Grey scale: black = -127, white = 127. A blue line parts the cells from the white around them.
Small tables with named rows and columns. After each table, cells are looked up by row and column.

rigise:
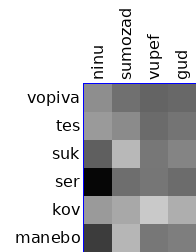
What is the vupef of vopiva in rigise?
-27
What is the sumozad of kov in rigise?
40
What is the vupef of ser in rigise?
-9
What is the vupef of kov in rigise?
73
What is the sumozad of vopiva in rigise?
-15
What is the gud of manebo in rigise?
-1
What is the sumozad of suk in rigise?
56
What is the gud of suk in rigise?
4
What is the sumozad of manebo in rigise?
54
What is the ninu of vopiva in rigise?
14

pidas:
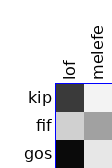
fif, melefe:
33
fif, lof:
80
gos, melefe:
103
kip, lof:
-69
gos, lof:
-117
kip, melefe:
115
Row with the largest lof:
fif

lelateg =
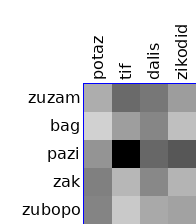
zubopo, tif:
73
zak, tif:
55
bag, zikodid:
63
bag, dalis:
6
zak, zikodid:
52
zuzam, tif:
-21
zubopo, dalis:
41
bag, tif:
30
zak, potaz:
0
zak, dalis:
8
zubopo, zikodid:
34
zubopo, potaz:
4
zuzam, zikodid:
29
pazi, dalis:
-24
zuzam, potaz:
45
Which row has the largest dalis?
zubopo

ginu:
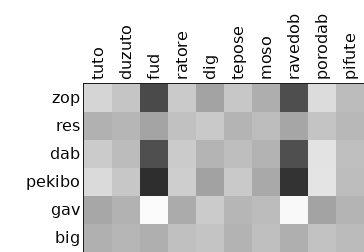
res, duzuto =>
54
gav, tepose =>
54
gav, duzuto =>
50
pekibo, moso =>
41
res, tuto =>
49
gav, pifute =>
52
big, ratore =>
64
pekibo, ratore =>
78
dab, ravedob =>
-48
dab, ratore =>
75
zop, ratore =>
74
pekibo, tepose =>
73
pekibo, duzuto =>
71

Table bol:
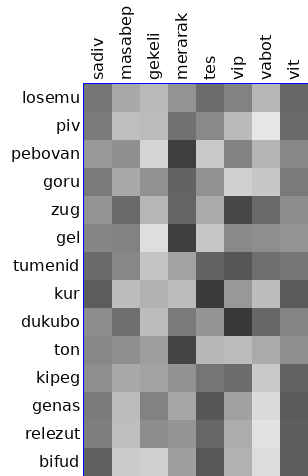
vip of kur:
24
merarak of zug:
-27
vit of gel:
19
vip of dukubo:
-71
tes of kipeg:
-10
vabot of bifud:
92
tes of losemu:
-18
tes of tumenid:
-28
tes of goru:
18
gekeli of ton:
31
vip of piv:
58
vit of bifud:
-35
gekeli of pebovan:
84
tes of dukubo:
20
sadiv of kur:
-35
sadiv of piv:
-4
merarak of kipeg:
18
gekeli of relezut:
13

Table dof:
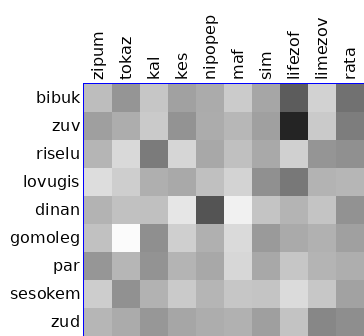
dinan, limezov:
68
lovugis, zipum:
93
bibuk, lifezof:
-35
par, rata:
46
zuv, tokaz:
45
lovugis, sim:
16
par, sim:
40
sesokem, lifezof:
91
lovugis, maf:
83
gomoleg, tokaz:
123
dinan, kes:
102
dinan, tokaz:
65
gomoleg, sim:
26
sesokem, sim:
68
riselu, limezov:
21
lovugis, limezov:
51
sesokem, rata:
34
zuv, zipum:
31
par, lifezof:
70
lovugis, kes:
41

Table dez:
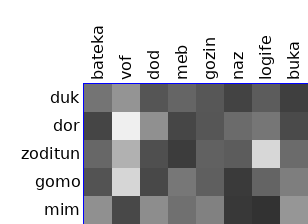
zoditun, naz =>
-35
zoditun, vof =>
49
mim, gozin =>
1
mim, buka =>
22
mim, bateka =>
16
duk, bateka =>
-11
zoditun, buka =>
-20
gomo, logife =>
-27
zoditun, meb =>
-67
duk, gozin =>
-40
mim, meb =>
-15
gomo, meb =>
-8
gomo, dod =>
-55

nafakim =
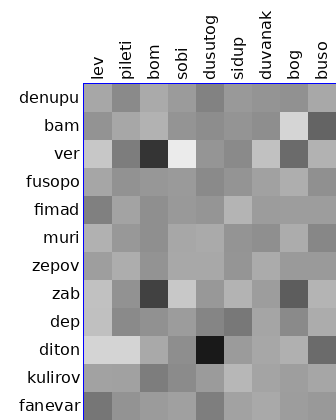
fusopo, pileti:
18
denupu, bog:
17
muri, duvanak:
15
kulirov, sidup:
55
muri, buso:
7
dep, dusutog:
5
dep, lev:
64
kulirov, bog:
30
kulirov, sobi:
11
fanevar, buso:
25
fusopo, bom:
23
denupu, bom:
42
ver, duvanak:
65
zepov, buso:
26
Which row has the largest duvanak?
ver

